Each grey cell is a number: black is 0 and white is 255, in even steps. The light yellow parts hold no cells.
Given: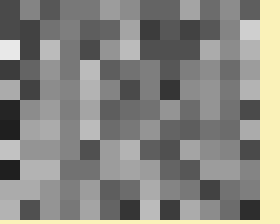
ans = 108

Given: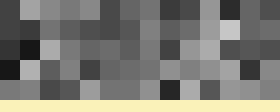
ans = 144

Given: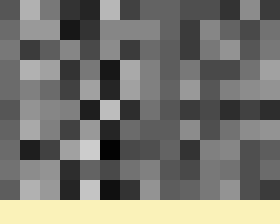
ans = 79

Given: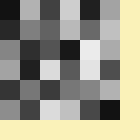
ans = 72

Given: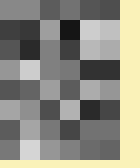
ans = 107

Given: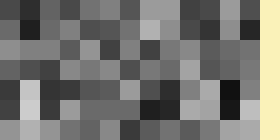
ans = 163

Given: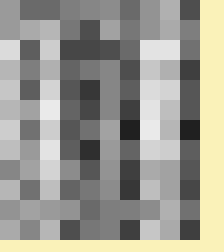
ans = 170
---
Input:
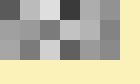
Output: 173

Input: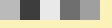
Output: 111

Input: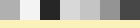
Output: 148

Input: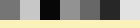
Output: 39

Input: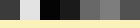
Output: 125

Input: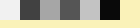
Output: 195

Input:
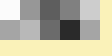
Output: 128

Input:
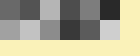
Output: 125
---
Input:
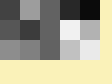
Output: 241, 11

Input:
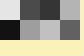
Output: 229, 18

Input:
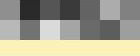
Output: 218, 42

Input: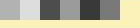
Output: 221, 57

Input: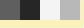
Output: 244, 38

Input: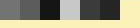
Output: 200, 21
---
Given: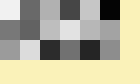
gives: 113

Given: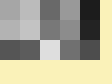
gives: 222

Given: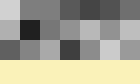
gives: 140

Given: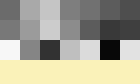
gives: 219

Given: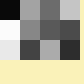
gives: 67

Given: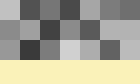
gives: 173

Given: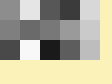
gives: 26

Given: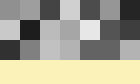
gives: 99

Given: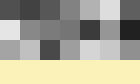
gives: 213
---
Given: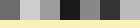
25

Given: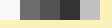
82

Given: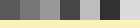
70

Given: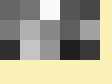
136

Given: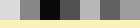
81

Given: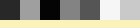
131

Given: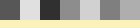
141

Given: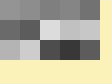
220
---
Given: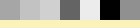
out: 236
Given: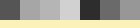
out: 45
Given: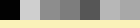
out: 86
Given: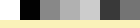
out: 204
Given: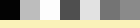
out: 226
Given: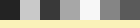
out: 247
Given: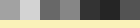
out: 51
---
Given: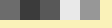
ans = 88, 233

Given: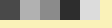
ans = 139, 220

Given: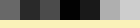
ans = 2, 205

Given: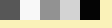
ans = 146, 248

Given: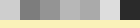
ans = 183, 221

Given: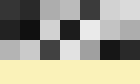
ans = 28, 234

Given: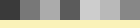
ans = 91, 205

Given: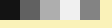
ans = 174, 240

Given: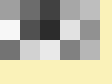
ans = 44, 247
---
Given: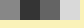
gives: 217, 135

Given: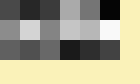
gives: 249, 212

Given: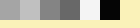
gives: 244, 192

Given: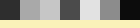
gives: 226, 198

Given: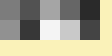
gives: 244, 201

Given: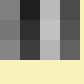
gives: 193, 186

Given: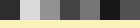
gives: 217, 146
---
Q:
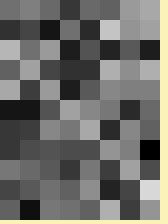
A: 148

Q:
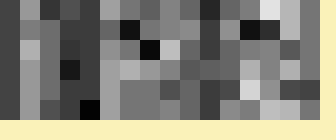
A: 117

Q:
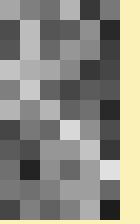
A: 29

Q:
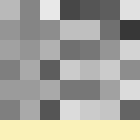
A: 100

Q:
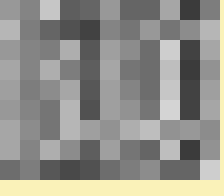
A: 206

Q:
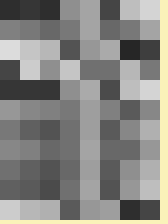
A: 69

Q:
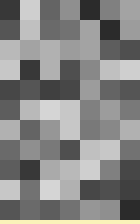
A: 43
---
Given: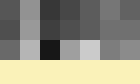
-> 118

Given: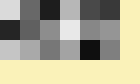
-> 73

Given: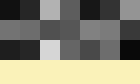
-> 51

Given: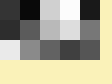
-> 252

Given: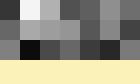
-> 143

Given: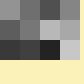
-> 80

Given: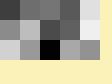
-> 89

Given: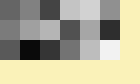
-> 210

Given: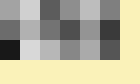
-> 189

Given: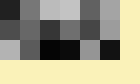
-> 97
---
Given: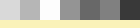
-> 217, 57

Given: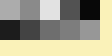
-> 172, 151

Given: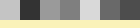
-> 196, 77

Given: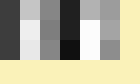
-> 61, 141

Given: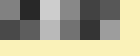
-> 129, 157

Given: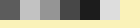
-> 92, 221

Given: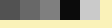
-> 82, 202
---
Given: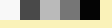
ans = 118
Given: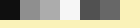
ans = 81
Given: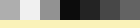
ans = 71
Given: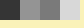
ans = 122
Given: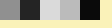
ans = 187
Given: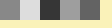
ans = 158
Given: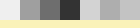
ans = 174
